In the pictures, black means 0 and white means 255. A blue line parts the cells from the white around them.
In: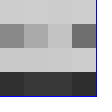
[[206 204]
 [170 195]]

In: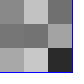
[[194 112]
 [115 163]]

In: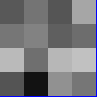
[[116  85]
 [130  95]]

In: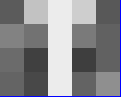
[[194 236]
 [114 236]]

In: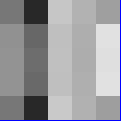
[[ 40 198]
 [103 191]]

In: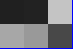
[[ 34 196]
 [153  72]]
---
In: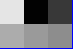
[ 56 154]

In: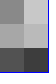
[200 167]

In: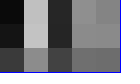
[132 139  66]

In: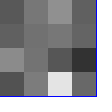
[ 96 119 115  82]

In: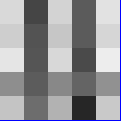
[226  91 216  92 196]

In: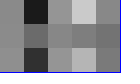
[136 126 149]
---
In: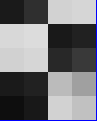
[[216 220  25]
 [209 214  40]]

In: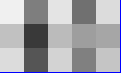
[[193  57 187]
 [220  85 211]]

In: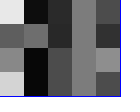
[[ 94 110  40]
 [136   7  76]]

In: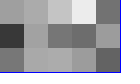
[[ 56 162 118]
 [119 169 172]]

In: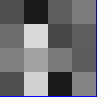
[[109 217  71]
 [129 163 122]]

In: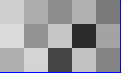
[[219 148 199]
 [175 212  69]]

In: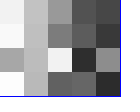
[[249 191 124]
 [167 188 242]]
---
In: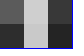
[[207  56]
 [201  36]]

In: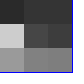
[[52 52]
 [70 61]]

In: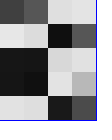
[[ 86 223]
 [220  15]]

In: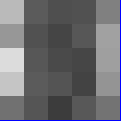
[[91 79]
 [81 69]]

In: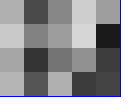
[[ 74 135]
 [130 157]]

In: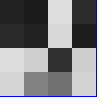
[[ 27 222]
 [ 34 216]]

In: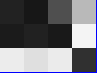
[[23 79]
 [33 25]]

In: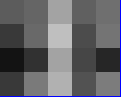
[[101 163]
 [105 191]]

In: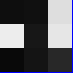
[[ 16 222]
 [ 23 230]]
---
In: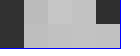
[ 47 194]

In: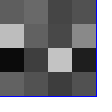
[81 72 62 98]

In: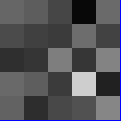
[106 109 126  94  98]

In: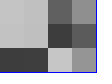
[143  61  62]

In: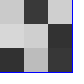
[207 207  49]

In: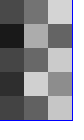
[212 172  69]

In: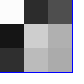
[ 78 206  47]

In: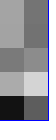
[116 163]

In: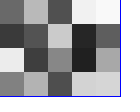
[249  38 135 179]
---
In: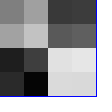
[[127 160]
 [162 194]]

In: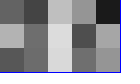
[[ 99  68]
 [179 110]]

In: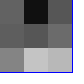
[[98 16]
 [94 86]]

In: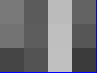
[[121  91]
 [115  93]]

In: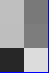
[[191 121]
 [190 125]]

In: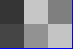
[[ 53 198]
 [ 69 146]]
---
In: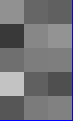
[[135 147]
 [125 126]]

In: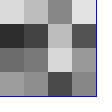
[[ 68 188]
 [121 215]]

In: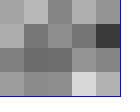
[[119 141]
 [108 110]]

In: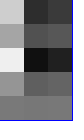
[[81 87]
 [16 32]]

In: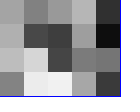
[[ 72  62]
 [214  69]]

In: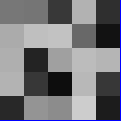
[[191 194]
 [ 35 160]]

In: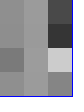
[[154  53]
 [156 204]]
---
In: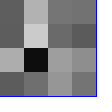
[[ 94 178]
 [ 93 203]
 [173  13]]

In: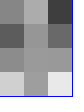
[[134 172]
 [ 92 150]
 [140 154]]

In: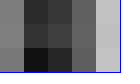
[[125  43]
 [127  51]
 [120  17]]

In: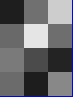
[[ 30 112]
 [105 229]
 [122  75]]

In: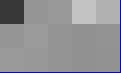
[[ 56 149]
 [149 155]
 [154 152]]

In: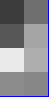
[[ 60 111]
 [ 87 165]
 [234 174]]
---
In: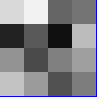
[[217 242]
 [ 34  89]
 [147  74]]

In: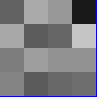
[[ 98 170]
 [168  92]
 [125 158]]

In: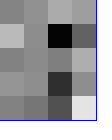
[[132 145]
 [186 141]
 [130 139]]

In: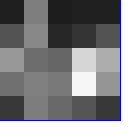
[[ 31 126]
 [ 83 136]
 [152 109]]

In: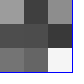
[[156  63]
 [ 77  76]
 [116 101]]

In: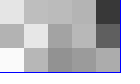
[[229 190]
 [179 231]
 [250 183]]
